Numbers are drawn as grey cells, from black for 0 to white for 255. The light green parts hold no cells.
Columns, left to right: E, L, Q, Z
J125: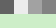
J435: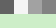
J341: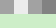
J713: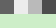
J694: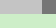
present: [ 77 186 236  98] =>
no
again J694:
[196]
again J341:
[162]
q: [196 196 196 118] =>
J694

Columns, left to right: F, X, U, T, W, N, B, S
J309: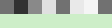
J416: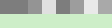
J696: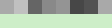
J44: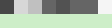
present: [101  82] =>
yes
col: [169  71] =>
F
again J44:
[101]
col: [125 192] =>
X

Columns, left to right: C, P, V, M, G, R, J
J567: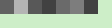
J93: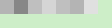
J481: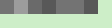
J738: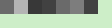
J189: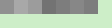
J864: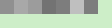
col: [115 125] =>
R
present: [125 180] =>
no
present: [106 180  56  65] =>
yes
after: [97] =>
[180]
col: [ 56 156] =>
V

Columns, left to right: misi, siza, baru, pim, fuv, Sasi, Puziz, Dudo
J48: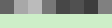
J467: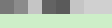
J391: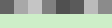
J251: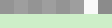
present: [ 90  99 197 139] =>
no
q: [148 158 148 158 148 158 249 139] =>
J251

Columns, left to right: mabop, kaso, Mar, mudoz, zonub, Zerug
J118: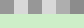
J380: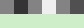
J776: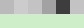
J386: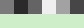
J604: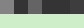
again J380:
[131]
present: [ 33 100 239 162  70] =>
no
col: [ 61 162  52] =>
zonub
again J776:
[195]
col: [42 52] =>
kaso
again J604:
[52]
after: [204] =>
[195]

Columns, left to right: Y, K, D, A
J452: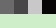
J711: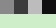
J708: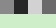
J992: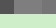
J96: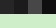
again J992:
[126]
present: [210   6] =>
no
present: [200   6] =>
yes
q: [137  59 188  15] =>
J711
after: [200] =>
[6]

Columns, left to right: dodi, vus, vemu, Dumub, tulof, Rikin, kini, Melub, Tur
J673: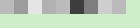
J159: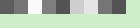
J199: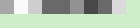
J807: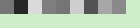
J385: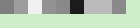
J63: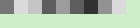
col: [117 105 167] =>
Melub
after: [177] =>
[187]
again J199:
[105]

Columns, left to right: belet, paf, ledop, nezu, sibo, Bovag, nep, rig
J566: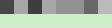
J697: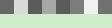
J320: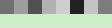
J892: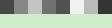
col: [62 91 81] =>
ledop
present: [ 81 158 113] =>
no
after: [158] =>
[81]
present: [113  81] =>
yes
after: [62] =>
[167]
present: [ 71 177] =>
no

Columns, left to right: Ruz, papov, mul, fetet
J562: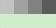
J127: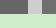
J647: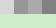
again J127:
[102]
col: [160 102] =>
papov
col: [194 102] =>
Ruz

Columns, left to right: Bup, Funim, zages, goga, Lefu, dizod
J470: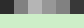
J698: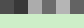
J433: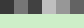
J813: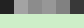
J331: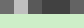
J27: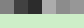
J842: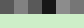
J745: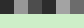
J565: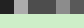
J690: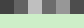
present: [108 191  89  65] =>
yes
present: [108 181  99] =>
yes
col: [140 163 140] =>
Lefu
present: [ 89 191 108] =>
no

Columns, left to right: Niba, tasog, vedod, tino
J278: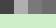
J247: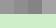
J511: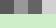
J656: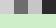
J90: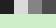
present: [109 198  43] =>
yes
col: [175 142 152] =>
tasog
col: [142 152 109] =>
tasog
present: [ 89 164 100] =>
no
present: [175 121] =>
yes
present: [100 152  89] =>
no

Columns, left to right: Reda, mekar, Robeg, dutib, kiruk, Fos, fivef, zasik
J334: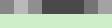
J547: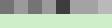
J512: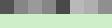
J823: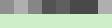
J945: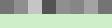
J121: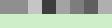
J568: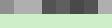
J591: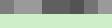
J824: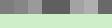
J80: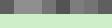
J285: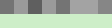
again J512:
[134]
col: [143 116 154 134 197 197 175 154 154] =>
Robeg
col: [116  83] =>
Reda
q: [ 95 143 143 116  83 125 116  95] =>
J80
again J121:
[143]
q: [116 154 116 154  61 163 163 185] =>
J547
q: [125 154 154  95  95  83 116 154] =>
J591

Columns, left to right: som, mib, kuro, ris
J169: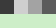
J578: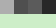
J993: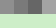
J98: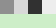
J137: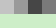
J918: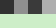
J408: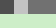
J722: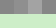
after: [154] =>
[70]
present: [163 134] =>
yes

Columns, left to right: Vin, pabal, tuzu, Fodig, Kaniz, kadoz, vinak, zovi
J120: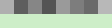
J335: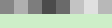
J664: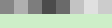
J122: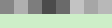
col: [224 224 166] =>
vinak
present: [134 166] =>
no
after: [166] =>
[184]
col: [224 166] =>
vinak
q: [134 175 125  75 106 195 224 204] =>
J664

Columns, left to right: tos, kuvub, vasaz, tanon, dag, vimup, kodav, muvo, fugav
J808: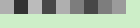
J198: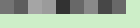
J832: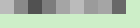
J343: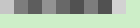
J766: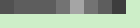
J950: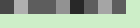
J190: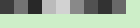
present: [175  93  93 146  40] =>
yes
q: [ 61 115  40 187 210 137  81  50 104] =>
J190
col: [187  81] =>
vimup
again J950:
[93]
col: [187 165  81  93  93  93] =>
vasaz

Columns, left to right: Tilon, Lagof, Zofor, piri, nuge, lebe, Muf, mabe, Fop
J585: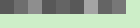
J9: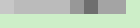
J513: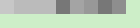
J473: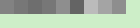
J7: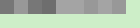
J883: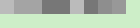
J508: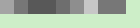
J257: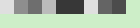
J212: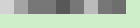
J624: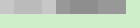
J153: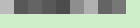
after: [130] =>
[119]
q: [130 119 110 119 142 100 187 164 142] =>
J473
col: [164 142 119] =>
mabe
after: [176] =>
[100]

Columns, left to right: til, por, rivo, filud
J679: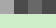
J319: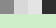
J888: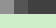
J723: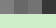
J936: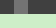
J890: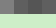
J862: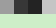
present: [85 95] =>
yes
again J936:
[64]
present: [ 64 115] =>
yes
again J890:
[95]

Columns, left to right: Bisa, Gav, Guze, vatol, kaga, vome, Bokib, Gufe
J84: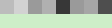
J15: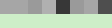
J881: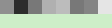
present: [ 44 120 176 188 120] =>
yes
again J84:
[154]
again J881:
[120]

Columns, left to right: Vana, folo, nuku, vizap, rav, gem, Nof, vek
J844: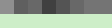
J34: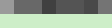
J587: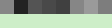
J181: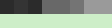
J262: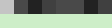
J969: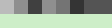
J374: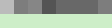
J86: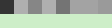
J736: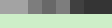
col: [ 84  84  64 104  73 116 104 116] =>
rav
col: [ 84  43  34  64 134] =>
nuku
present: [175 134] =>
yes
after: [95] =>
[104]

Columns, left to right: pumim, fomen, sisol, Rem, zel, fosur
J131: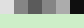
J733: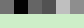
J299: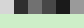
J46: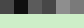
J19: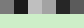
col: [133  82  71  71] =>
Rem
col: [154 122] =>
fosur
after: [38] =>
[91]

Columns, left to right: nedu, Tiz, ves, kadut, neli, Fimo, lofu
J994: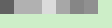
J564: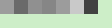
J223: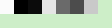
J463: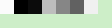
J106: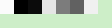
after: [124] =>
[97]
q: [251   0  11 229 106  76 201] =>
J223

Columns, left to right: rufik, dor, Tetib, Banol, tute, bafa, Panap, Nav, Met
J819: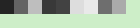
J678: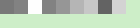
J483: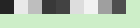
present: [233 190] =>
yes
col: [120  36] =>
rufik
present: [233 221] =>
no
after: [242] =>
[159]
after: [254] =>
[130]
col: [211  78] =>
Met
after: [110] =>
[170]

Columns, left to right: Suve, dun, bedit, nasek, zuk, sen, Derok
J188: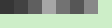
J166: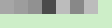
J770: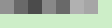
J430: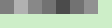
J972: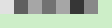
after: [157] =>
[145]
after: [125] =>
[177]
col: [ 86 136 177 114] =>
sen
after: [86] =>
[136]

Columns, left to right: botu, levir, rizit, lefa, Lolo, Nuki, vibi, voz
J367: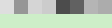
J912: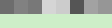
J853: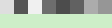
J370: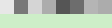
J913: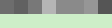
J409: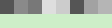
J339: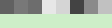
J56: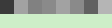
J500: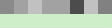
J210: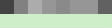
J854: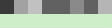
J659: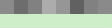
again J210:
[150]
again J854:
[97]
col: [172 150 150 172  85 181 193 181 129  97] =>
voz
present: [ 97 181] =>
yes

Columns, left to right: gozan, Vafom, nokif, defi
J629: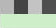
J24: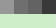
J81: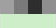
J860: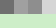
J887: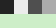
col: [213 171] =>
defi
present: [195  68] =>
no
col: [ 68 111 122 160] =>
Vafom
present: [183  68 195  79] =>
yes
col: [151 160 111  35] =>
gozan

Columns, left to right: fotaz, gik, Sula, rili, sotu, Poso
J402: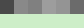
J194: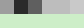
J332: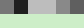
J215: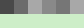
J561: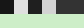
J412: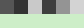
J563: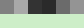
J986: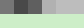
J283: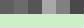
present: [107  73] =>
no
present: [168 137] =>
yes
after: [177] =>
[189]
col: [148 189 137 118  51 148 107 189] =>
sotu

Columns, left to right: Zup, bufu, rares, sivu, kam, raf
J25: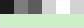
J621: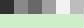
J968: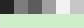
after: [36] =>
[125]
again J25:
[211]
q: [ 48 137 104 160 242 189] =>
J621
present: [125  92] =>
yes

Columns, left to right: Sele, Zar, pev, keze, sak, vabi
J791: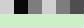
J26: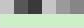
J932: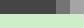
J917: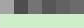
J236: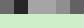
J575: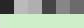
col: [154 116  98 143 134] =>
sak
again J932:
[69]
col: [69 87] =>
keze
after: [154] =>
[134]
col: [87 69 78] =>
Zar
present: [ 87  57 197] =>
yes

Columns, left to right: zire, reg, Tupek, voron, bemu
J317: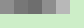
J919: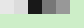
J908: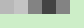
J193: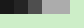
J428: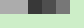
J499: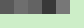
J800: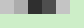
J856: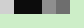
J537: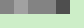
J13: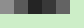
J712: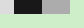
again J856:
[12]
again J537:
[131]
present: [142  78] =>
no
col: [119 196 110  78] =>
bemu
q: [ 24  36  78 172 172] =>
J193
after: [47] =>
[78]
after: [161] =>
[131]

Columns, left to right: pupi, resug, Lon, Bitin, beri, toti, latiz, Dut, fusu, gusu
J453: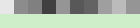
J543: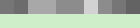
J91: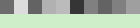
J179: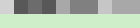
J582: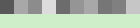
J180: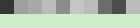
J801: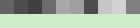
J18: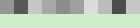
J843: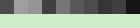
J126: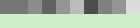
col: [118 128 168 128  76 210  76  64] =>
fusu
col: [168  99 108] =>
Lon
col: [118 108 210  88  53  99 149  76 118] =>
pupi
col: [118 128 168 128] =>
fusu
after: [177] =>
[187]

